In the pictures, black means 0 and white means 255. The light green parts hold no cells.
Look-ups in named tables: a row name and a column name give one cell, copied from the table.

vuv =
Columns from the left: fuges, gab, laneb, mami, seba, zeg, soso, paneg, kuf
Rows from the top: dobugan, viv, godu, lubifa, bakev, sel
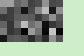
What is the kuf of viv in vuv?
143
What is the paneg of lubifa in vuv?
54
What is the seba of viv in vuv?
75
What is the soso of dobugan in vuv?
146
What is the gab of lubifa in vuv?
53
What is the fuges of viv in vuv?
110
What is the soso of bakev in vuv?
9
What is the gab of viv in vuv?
63
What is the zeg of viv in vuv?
132
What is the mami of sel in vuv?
82
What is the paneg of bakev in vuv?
195
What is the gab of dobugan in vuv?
161
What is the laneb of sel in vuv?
91
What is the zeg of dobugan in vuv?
77
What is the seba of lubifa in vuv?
111
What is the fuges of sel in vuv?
23
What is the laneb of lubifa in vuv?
110
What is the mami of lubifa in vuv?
186
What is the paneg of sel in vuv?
145

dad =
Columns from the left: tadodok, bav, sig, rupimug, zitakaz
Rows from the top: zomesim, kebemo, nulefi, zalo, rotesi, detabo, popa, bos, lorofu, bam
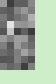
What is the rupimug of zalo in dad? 146
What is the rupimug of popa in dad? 126
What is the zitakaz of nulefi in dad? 176
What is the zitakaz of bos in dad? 132
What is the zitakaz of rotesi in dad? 59
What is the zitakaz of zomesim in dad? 136
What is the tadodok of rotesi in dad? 86
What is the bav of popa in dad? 86
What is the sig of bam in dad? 113
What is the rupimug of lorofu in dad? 103
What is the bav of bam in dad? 101
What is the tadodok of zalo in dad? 109
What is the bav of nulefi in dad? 93
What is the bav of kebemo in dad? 89
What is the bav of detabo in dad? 129
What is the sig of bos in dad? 126
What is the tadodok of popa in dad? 126
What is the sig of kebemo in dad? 131
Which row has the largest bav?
zalo

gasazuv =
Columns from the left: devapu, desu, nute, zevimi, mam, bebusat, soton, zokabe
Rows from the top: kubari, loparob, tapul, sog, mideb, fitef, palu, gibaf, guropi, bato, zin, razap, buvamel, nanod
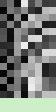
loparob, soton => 187
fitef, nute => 149
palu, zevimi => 238
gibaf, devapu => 69
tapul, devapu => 98
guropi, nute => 95
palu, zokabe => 100
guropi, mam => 185
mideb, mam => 64
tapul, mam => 206
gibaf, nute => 158
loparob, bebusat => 32
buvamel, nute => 120
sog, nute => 40
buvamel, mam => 237

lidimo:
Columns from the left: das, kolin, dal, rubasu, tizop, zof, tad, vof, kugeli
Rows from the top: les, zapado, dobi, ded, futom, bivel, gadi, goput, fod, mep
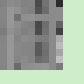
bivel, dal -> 132
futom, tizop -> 132
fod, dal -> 133
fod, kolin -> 151
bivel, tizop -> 136
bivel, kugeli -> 171
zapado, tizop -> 129

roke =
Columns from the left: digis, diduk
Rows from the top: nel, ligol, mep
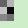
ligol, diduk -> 12
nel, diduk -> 180
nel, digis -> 99
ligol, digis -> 196
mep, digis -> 135
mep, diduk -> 112
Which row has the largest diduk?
nel

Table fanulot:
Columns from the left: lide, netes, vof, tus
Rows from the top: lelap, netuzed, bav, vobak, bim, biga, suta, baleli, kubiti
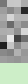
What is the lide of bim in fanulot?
173
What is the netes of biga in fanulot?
231
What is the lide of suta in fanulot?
31
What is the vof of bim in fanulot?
145
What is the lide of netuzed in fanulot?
158
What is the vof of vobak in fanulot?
163
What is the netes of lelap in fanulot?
199
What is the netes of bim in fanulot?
176
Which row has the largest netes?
biga

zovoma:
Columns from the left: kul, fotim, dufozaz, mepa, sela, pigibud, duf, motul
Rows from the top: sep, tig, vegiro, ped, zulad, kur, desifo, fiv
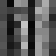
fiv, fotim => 43
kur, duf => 138
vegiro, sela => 31
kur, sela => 21
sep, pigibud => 106
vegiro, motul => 37
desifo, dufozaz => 42

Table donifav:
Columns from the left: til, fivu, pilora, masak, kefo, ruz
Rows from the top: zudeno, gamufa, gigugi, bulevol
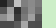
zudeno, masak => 127
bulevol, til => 75
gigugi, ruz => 85
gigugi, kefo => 159
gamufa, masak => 112
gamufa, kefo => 140
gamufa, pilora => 46
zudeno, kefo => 138
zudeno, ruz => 122
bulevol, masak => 167
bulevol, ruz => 77
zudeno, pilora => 193

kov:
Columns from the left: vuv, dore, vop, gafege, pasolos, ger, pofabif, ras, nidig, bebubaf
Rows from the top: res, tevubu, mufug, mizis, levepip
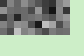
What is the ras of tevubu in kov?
20
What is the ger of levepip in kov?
104
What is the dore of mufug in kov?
99
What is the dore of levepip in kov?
77
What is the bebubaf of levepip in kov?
112
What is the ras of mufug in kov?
82
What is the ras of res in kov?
51
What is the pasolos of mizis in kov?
80
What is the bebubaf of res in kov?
154
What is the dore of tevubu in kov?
109
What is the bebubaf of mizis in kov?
130
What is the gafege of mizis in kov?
139
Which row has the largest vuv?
tevubu

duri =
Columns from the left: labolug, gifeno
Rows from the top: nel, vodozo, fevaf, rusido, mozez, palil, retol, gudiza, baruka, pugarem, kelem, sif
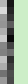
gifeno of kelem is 77
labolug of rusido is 149
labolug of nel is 182
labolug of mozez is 175
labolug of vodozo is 217
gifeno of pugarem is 63
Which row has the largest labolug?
vodozo

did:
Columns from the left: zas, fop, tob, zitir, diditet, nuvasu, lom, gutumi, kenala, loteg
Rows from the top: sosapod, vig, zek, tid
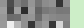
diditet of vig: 155
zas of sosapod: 147
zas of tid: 153
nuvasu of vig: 99
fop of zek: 107
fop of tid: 238
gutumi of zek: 137
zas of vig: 158
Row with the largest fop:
tid

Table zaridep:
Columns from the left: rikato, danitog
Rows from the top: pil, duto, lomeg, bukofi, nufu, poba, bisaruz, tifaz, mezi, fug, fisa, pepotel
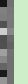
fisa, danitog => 112
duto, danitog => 119
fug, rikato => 101
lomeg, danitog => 121
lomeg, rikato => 125
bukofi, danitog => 120
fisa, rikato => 27
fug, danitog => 111
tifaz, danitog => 113
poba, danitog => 105
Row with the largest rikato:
nufu

